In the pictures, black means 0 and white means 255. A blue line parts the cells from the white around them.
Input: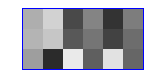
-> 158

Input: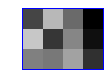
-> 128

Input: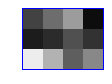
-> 237

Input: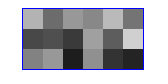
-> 130

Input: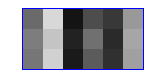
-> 118

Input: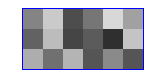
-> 173

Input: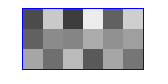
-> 166
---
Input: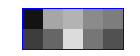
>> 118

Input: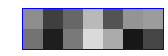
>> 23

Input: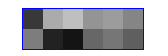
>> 118

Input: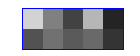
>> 105

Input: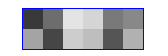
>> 85

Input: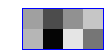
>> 229

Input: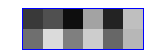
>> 103

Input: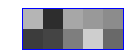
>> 206

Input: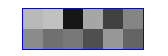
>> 151
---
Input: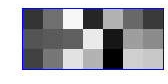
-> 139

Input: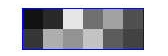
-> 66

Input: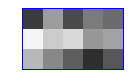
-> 163

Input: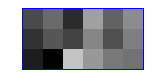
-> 127

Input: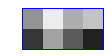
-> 33

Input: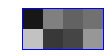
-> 151

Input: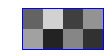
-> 49

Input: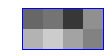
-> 130
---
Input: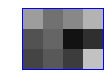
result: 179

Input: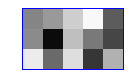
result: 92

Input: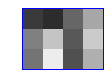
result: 167

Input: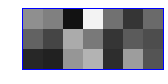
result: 106

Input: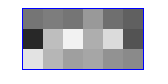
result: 96

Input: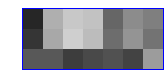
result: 127

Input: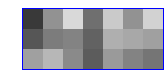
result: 210

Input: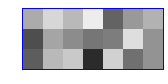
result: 178

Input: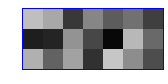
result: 63

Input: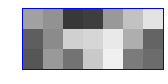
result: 227
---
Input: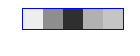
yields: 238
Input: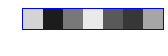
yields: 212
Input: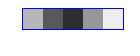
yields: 183
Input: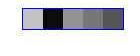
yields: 195
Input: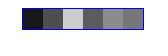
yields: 23
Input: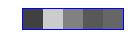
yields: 64
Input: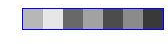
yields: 183
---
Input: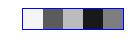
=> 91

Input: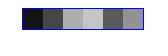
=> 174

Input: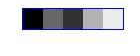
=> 103

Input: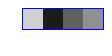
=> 209

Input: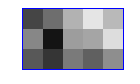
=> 53

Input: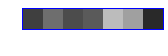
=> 90

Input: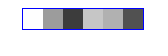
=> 60

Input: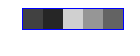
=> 38

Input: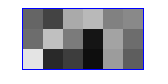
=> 61

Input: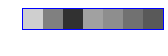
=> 161
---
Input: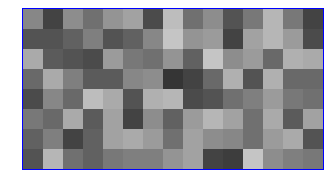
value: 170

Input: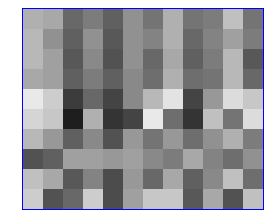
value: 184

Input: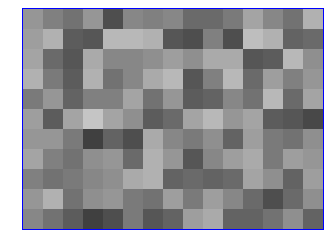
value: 164

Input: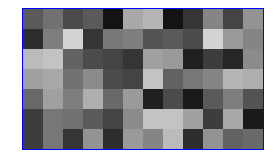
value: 187

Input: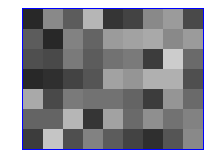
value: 79

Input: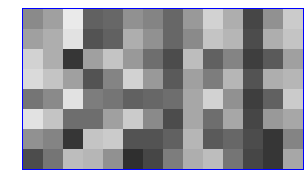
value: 210

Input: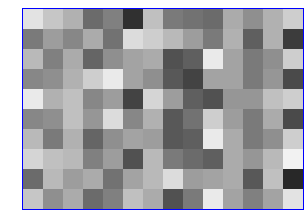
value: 185

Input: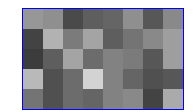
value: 60
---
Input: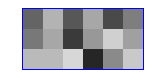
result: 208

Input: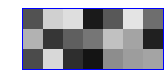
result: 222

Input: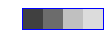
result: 192

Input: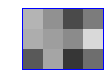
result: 180

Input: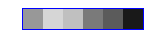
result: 192

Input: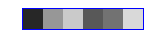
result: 202

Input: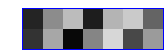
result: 202

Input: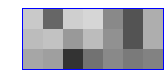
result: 207
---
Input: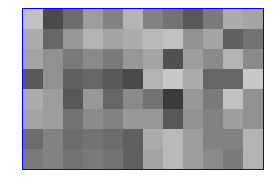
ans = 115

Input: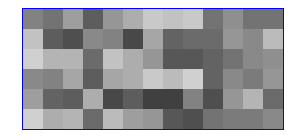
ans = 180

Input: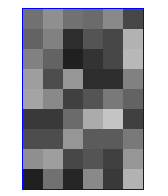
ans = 38

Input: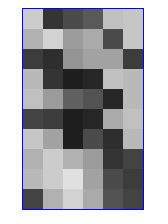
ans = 210

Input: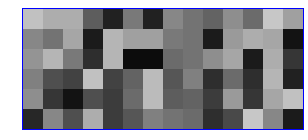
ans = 79

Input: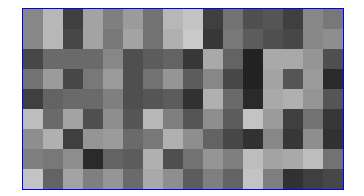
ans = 163

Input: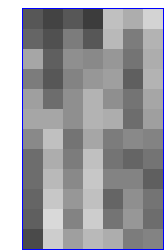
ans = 159

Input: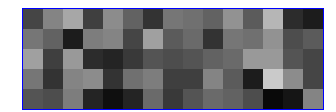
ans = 125

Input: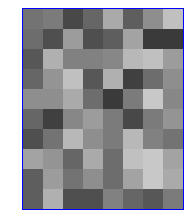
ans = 79
